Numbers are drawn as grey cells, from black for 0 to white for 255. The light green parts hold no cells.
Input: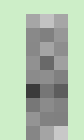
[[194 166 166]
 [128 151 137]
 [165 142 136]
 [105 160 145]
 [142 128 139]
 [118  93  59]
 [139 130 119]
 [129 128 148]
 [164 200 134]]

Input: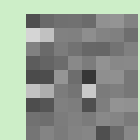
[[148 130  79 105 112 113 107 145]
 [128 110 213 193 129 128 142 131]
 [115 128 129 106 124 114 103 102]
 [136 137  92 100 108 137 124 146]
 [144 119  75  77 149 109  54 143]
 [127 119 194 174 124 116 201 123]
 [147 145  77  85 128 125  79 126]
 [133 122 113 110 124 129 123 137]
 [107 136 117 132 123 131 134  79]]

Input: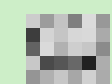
[[219 152 204 156 195 127]
 [217 170  61 212 197 215]
 [198 139  98 218 177 206]
 [ 33 173 200  74  86 104]
 [208 171 149 176 198 167]]

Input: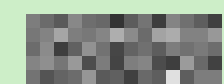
[[ 94  64 125 107  90 136 110 104  51  92 116  61 132 112]
 [130 152 119 131 166 126 120 133 174 139 107 163 172 130]
 [122 109 108 139  62  97 146 114  70  99 112  93 125 113]
 [105  65 132 143 118 153  77 124  68 126 133  76  62 155]
 [125 125 115  84 100 108 150  90  96  64 105  94 224  94]]

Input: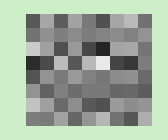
[[185 113  89 166  93 162 121  81 165]
 [129 147 115 144 127 139 125 131 140]
 [167 117 202 160  80 153  71  36 164]
 [ 56 125  44  75 188  87 184 233  69]
 [144 106  84 147 122 153 129 119 140]
 [105  93 147  98 128 109 121 121 103]
 [140 148 194 159 106 141  89  81 154]
 [ 86 173 125 122 161 102 149 182 114]]

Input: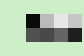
[[230 198  10 187]
 [100  31  81  73]]

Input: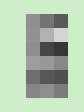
[[116  90 143]
 [177 212 146]
 [ 69  55 142]
 [152 136 158]
 [ 87  80 111]
 [142 124 134]]

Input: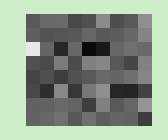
[[ 89 142  89 105 106  72  80 139  77]
 [103 132  95  83  85  88 103  88  92]
 [112 105 232 101  39 103  10  24 103]
 [ 69 129  81  74 123  75 129 135  87]
 [111 133  67  80  62  81  89 105 101]
 [ 36  66  72  46 136  55 120 143  38]
 [102 148  97  98 105 100  63 129  89]
 [ 99  61  98 103 113  88 112  93 101]]
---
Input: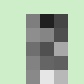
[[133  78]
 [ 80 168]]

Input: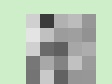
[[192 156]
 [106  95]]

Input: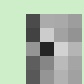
[[204 162]
 [ 36 210]]

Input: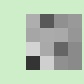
[[171 169]
 [169 101]]

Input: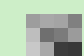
[[111 123]
 [168  60]]

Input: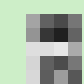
[[ 54  32]
 [222 231]]

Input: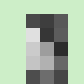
[[ 54  92]
 [157  44]]
